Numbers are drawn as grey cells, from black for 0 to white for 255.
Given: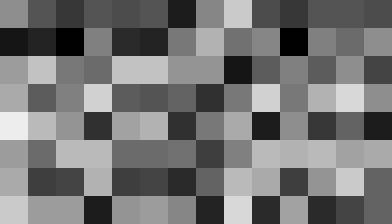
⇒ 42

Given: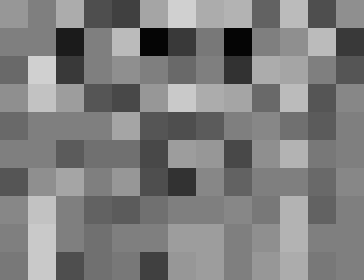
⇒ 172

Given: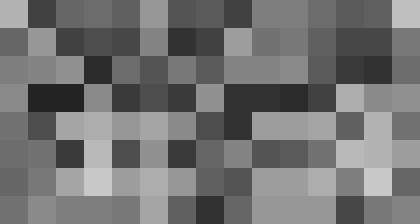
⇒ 71

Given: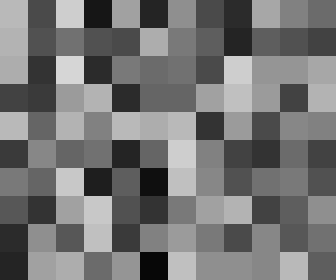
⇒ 135

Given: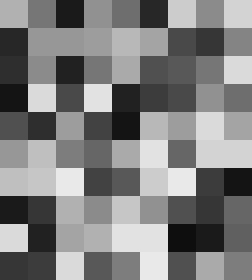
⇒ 80

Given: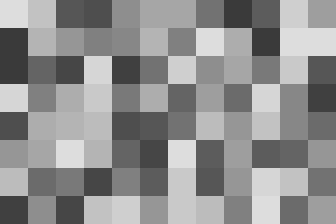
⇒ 221

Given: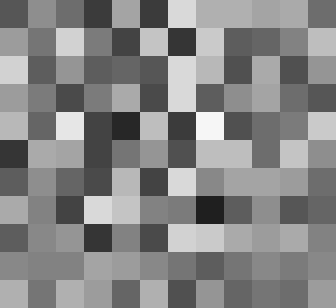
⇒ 117
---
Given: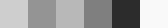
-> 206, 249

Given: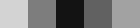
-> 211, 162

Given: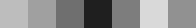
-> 189, 145

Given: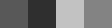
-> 88, 131

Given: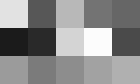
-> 226, 176

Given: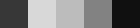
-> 55, 16

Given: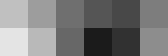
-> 192, 141

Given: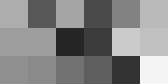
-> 173, 244

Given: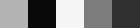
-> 179, 47

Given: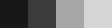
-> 24, 213
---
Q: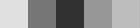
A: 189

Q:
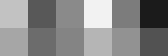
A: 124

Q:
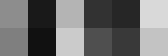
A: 38

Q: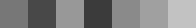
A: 138

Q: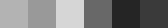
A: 37

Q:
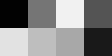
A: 226
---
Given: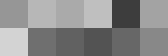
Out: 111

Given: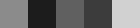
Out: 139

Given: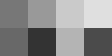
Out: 223

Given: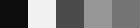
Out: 12

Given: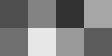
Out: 166

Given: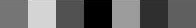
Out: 81

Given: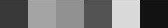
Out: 164

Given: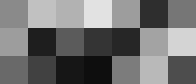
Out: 22
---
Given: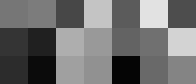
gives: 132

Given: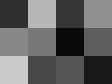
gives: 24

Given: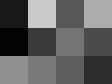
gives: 45

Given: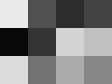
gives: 135

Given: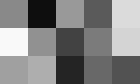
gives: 82

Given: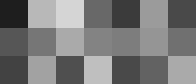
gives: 170

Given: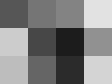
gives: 212

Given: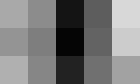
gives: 162
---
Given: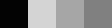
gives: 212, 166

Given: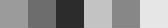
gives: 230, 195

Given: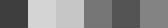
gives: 212, 198

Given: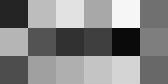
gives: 246, 226

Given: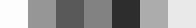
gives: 253, 233

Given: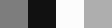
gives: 252, 174

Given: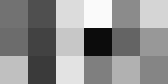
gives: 250, 227

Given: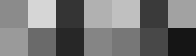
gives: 214, 192

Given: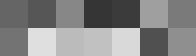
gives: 223, 217

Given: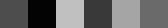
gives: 192, 165
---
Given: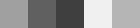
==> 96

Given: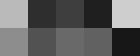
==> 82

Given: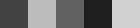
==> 188

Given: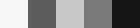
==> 93

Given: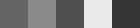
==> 138

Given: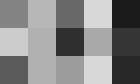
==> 177

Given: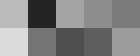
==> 116
